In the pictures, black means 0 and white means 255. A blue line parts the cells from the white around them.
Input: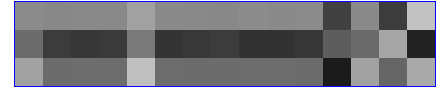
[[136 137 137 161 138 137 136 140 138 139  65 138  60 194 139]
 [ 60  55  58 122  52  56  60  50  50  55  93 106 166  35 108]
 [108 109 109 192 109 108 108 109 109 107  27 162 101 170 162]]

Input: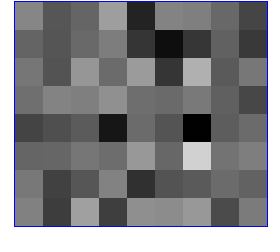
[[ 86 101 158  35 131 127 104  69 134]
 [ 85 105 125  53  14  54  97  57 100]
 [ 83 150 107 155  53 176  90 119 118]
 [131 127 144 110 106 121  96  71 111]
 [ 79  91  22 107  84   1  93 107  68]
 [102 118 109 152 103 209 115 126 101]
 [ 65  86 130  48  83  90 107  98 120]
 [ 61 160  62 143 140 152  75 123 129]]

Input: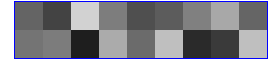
[[ 67 210 125  79  92 128 168 101 100]
 [124  30 171 107 191  42  58 191 116]]

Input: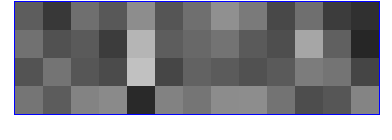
[[ 56 111  88 141  85 111 144 122  72 111  60  48  93]
 [ 81  90  60 181  93 104 115  90  78 166  96  38 113]
 [116  86  75 193  70  98  91  81  90 124 116  69  83]
 [ 92 131 138  41 130 117 140 141 115  77  86 132 117]]

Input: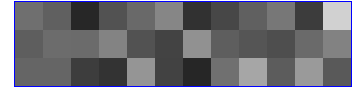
[[ 96  39  82 105 134  49  71  96 119  60 209 111]
 [108 107 131  82  67 145  94  85  78 106 130  94]
 [101  61  51 149  66  38 112 166  92 154  89 101]]

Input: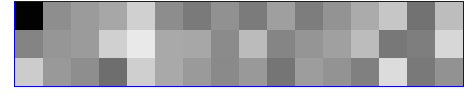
[[142 155 167 208 141 122 145 123 159 125 147 171 198 114 189   2]
 [150 155 208 233 169 167 139 187 133 149 160 188 120 126 215 132]
 [153 142 110 207 169 154 138 153 117 157 147 128 220 121 146 204]]
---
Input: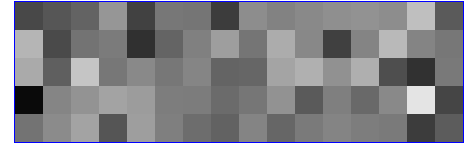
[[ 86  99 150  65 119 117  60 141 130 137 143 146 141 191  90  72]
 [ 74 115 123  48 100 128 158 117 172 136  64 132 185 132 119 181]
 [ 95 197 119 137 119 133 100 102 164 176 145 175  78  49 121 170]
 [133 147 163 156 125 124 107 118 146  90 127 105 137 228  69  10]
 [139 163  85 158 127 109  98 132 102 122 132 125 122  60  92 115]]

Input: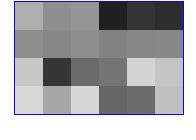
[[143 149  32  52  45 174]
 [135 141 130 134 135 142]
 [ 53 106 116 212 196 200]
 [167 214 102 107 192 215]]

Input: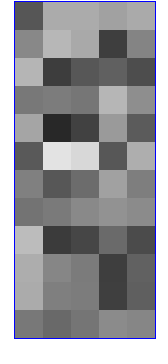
[[171 171 161 170  86]
 [183 169  62 132 136]
 [ 61  87  96  77 181]
 [124 118 182 142 120]
 [ 40  65 154  91 165]
 [227 216  87 174  89]
 [ 87 108 161 126 128]
 [122 137 146 139 115]
 [ 59  70 106  75 188]
 [134 123  62  97 173]
 [127 124  63  95 171]
 [105 117 139 134 120]]

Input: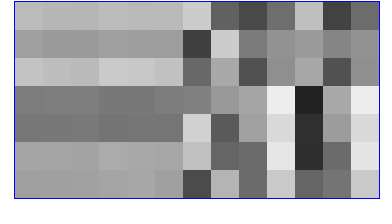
[[183 182 188 185 186 204  97  73 110 191  66 108 187]
 [155 155 160 158 157  64 204 122 146 155 133 146 159]
 [190 186 201 199 193 104 169  80 143 167  81 144 195]
 [126 126 120 120 125 128 152 165 237  34 169 237 124]
 [120 121 116 118 117 209  90 161 217  47 156 217 119]
 [164 163 171 168 166 192 101 107 230  46 107 228 165]
 [160 161 164 167 160  75 180 107 201 101 116 201 159]]

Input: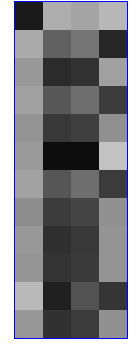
[[173 164 183  26]
 [ 97 117  38 170]
 [ 43  50 160 152]
 [ 88 110  60 161]
 [ 56  63 144 147]
 [ 13  12 194 154]
 [ 86 110  59 162]
 [ 60  68 145 141]
 [ 47  56 148 152]
 [ 51  58 148 149]
 [ 32  82  53 185]
 [ 49  59 145 151]]

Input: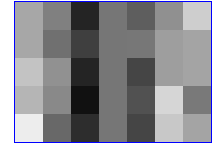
[[128  36 118  94 144 206 167]
 [112  63 118 119 158 164 167]
 [145  36 118  69 158 164 195]
 [137  17 118  81 214 121 181]
 [104  45 118  69 200 164 237]]

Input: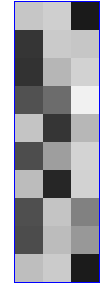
[[207  26 198]
 [202 198  53]
 [182 210  50]
 [108 241  81]
 [ 53 183 196]
 [158 211  77]
 [ 38 210 188]
 [196 129  79]
 [188 152  76]
 [203  27 190]]
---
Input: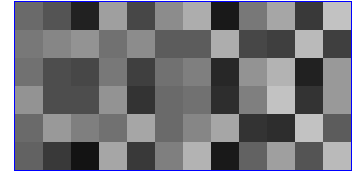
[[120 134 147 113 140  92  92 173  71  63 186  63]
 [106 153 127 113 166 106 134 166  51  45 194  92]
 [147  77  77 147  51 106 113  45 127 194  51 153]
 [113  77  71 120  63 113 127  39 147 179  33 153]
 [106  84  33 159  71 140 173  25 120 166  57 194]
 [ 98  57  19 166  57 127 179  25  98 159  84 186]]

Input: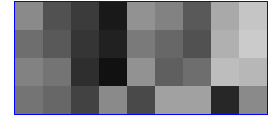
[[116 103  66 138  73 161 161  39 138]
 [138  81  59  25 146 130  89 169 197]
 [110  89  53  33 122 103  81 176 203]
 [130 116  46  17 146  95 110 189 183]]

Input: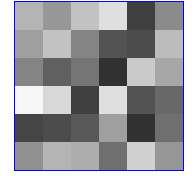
[[180 151 194 223  63 139]
 [145 180 173 111 208 151]
 [159 194 132  83  76 188]
 [132  96 117  49 202 167]
 [ 69  76  89 159  49 111]
 [246 216  63 223  83 104]]

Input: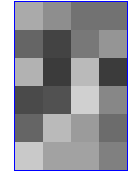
[[ 74  81 208 135]
 [178  59 186  59]
 [201 162 162 128]
 [101 186 155 108]
 [101  67 120 149]
 [170 142 114 114]]

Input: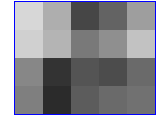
[[208 180 121 143 194]
 [127  43  92 106 113]
 [135  51  84  76 106]
 [215 174  70  99 158]]

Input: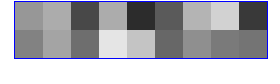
[[130 164 110 229 196 103 143 122 116]
 [151 172  72 172  44  90 180 210  57]]
